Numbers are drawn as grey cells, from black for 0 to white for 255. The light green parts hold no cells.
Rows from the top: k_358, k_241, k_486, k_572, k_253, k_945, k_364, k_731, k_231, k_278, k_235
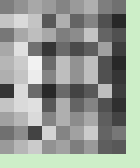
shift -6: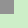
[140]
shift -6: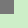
[113]
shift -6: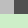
[184  74]
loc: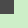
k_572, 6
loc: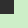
k_731, 9

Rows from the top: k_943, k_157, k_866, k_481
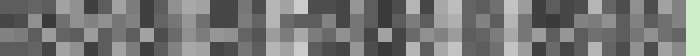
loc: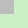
k_943, 33
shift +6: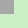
[174]
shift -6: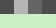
[ 71 175  94  71]
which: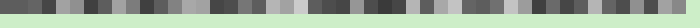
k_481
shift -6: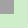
[156]
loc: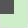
k_866, 19
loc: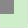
k_481, 49

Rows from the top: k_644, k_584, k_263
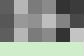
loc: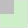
k_584, 4
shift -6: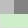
[184 125]
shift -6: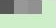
[ 81 146 139]

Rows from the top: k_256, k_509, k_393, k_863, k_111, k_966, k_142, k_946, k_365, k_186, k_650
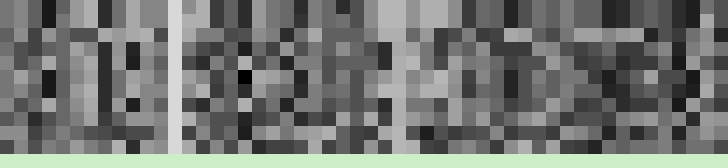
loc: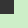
k_509, 22
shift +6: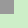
[159]
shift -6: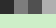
[ 38 119  74 169]
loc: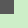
k_365, 1
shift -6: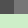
[ 74 112]

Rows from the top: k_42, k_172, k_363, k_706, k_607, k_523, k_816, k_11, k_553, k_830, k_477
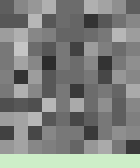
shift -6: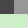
[ 65 145]
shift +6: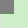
[133]
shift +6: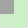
[169]
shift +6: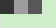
[ 57 163  93]
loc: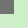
k_172, 9
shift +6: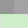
[157 169]

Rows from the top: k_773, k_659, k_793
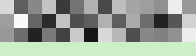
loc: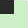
k_659, 4
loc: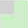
k_659, 14
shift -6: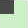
[67]
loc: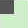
k_659, 13

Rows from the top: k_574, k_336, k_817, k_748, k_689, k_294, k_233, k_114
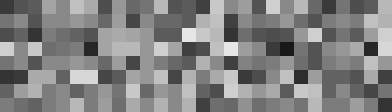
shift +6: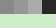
[143 157 176  45]
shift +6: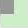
[157]
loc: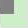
k_689, 18
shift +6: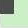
[83]
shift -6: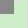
[131]
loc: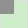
k_114, 18

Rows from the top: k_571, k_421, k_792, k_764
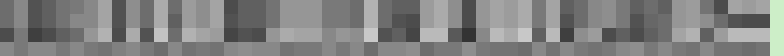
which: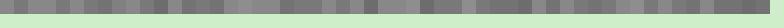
k_764
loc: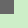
k_421, 47
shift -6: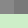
[130 115]
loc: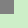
k_764, 9
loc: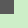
k_792, 33

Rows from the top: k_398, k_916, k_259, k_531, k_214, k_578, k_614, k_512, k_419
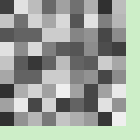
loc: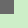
k_398, 4
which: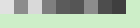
k_531
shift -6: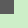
[85]
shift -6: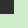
[42]
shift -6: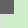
[93]
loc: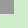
k_419, 7
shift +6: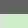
[105 105]

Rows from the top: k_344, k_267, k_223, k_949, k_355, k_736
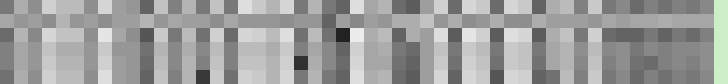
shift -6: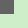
[93]
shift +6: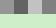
[156 105 200 134]
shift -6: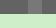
[ 93  93 114  93]

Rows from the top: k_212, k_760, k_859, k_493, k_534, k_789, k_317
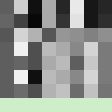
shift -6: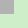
[172]
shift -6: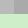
[180 164]

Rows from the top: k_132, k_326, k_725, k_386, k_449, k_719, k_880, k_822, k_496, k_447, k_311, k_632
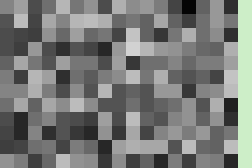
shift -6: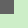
[92]
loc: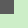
k_719, 7

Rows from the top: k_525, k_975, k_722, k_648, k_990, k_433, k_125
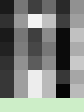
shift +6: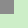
[145]
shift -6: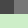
[ 65 113]
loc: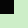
k_125, 5

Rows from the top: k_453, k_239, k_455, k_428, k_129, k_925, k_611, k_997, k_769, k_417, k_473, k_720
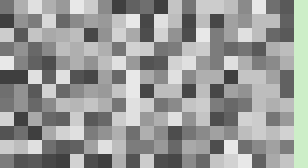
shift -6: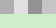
[169 218 140 190]
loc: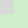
k_239, 4
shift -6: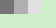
[111 169 218]
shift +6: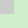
[210]
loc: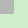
k_997, 6
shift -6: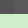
[77 83]
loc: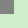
k_129, 2

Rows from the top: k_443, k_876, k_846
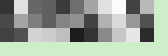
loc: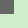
k_443, 3
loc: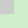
k_846, 4
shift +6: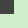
[72]
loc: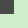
k_876, 1
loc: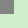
k_876, 5
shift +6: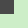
[79]
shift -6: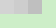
[205 199 185]

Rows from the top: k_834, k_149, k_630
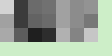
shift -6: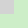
[205]
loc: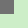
k_834, 4
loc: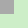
k_630, 1
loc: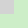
k_834, 1
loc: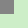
k_630, 6
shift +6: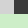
[217  65]

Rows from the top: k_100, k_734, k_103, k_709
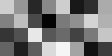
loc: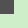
k_103, 2
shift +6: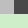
[196  79]
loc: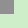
k_734, 6
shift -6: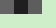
[94 25 87]
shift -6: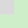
[212]

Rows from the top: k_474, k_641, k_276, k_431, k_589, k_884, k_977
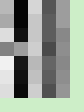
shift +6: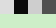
[227  16 212  86]
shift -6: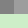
[123 151]
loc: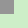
k_977, 5
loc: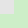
k_884, 1
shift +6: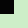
[10]
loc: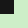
k_589, 2

